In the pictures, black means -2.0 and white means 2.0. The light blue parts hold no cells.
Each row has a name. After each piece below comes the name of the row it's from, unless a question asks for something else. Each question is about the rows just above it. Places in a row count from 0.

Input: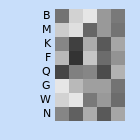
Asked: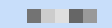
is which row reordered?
M
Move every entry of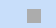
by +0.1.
0.8
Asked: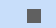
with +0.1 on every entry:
-0.4
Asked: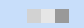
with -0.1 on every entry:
1.2, 1.5, 0.3
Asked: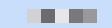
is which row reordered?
W
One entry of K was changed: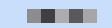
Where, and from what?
0, 0.1
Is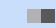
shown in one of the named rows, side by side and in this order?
no

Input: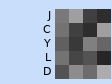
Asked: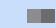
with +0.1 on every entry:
0.3, -0.2
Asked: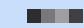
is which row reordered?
J
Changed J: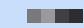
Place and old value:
1, 0.5
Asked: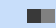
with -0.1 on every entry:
-1.2, -0.1
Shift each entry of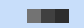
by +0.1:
-0.1, -0.9, -1.2
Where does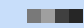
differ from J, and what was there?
3, -1.3
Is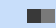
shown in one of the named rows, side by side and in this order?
no

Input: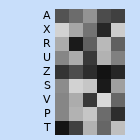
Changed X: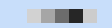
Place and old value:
2, -0.2
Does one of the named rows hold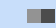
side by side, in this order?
yes
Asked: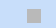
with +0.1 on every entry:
1.0

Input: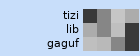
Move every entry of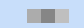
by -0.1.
0.6, 0.0, 0.9
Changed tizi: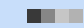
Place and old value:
3, 0.7
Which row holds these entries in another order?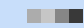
tizi
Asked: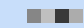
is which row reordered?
lib
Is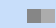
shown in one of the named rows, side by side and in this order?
no
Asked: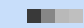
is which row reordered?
gaguf

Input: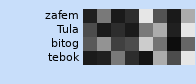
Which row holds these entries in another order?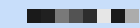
zafem
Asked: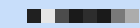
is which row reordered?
Tula
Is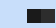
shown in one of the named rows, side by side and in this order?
yes

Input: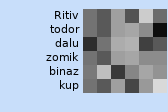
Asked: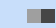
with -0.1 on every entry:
0.4, -1.0
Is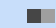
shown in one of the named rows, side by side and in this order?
no

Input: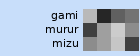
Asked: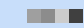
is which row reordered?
murur
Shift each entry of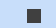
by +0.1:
-0.9
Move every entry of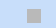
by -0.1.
0.8
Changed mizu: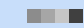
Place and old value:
1, 0.5

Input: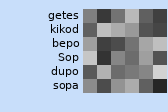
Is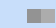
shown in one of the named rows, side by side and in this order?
yes
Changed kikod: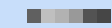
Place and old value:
2, 0.7

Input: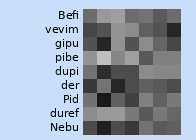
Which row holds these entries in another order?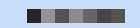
gipu
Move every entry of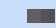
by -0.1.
-0.6, -0.8
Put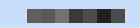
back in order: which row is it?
Nebu
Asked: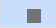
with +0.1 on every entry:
-0.1

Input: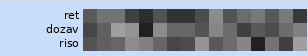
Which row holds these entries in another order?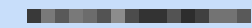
ret
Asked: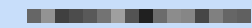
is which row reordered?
riso

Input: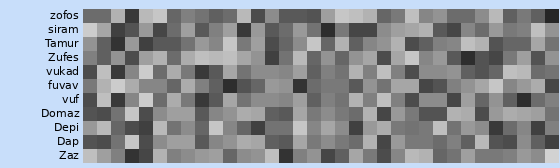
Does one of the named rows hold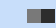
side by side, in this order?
no
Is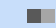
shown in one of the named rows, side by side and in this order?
yes
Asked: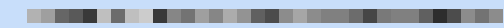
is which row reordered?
vuf
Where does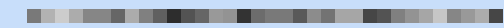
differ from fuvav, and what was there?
20, 0.3
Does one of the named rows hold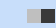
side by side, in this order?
yes

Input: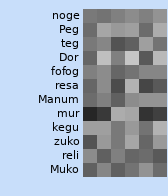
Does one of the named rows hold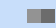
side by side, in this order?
yes
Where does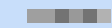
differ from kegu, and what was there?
2, -0.1

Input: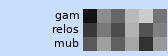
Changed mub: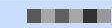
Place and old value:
1, 0.5
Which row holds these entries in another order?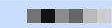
gam
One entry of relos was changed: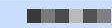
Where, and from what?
3, 0.8
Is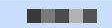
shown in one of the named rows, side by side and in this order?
yes

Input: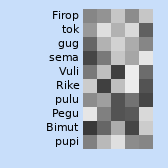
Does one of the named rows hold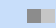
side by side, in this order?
yes
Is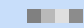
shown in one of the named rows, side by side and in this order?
yes

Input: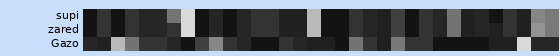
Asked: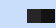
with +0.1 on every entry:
-1.3, -1.6
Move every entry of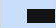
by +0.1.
-1.6, -1.6
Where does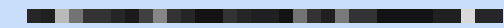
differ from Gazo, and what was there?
7, -1.7
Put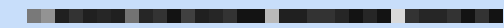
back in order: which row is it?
zared
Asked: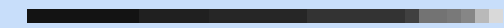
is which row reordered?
supi
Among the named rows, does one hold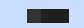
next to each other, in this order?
yes
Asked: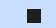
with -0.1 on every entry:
-1.6

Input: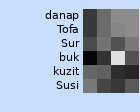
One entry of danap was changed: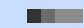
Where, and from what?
0, -1.1
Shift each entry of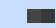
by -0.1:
-1.0, -1.2
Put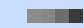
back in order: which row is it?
Tofa
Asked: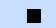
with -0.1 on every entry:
-2.0
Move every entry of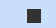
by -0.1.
-1.3
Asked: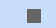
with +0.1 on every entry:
-0.3

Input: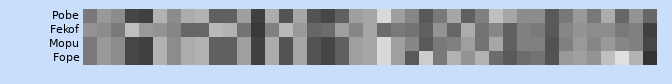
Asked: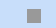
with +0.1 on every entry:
0.5
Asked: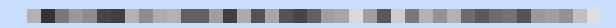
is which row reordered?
Fope

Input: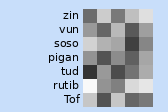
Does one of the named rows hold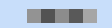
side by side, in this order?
no
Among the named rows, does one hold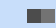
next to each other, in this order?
yes
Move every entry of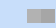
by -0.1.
0.7, 0.5
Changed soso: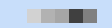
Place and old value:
4, 0.1
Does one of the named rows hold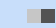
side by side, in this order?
yes
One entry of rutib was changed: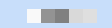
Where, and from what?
4, 1.6

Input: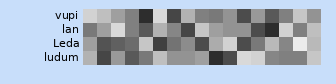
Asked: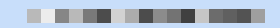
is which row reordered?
Leda
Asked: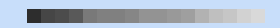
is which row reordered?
ludum
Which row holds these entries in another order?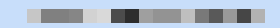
ludum
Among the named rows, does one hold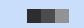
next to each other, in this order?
no

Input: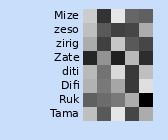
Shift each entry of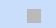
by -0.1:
0.8
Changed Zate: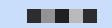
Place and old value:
0, -1.4
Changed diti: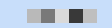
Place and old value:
1, -0.2
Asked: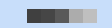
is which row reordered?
zeso
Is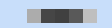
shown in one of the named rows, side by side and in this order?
no
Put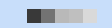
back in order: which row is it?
diti

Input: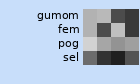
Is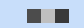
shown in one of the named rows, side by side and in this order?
yes
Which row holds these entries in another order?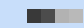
gumom

